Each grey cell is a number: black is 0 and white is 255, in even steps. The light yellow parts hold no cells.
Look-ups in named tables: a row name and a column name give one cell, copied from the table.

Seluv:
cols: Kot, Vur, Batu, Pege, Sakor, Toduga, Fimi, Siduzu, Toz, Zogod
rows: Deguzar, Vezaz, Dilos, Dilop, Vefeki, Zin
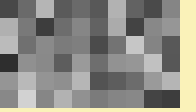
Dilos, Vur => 112
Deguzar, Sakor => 106
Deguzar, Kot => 72
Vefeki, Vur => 185
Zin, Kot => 136
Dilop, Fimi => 146
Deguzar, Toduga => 88
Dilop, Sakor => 154
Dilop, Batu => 137

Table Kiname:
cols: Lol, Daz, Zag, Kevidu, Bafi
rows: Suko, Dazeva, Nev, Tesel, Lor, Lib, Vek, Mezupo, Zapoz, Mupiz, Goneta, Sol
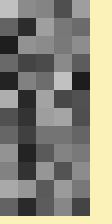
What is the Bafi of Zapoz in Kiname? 121
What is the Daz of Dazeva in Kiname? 44
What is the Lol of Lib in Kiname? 174
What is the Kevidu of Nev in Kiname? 121
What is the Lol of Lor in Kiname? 35
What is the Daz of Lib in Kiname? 40
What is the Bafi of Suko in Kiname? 158
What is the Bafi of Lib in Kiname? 81
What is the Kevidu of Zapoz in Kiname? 131
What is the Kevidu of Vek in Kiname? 165
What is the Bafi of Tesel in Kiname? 92
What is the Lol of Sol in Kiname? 99
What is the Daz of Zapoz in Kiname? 35
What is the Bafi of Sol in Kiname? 68
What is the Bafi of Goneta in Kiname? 120
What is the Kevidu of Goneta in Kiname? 155
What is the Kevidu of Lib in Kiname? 72
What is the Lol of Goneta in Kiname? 169

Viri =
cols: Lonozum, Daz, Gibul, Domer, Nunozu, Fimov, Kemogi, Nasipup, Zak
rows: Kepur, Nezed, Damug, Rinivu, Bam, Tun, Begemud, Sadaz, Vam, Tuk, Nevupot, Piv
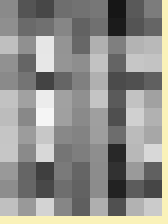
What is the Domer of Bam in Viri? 101
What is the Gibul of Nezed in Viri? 112
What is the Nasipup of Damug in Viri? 179
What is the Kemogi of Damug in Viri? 127
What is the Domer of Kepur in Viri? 110
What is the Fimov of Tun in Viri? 196
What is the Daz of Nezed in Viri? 106
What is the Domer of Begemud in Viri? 160
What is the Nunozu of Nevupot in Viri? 98
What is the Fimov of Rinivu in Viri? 194
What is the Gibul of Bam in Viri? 67
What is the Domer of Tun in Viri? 161
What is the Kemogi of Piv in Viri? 80
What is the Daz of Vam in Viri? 138
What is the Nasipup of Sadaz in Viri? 187
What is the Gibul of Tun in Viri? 236
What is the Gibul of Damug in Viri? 230
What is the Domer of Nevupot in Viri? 110

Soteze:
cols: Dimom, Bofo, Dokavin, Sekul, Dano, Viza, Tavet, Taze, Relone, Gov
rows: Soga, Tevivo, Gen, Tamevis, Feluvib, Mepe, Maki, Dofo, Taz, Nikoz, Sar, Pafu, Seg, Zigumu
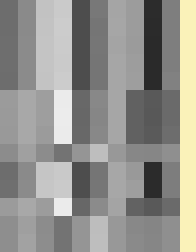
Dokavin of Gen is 196
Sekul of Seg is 115
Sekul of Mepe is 235
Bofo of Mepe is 168
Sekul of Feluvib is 204
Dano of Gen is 77

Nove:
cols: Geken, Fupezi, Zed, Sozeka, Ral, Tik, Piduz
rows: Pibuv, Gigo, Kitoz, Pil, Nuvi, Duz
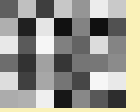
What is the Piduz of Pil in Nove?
139
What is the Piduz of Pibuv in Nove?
201
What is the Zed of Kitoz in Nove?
246
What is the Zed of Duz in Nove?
239
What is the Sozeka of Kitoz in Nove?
128
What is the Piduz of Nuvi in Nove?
233
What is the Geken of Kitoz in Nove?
232
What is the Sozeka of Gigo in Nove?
17
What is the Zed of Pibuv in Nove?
62
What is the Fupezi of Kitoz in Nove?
90
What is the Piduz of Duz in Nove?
45
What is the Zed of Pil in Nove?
161
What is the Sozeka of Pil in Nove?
54
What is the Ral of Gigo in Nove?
131
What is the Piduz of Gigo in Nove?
81
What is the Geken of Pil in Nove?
109
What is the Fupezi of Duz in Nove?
176
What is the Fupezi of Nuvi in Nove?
64
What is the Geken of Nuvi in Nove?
221
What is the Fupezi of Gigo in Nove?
32

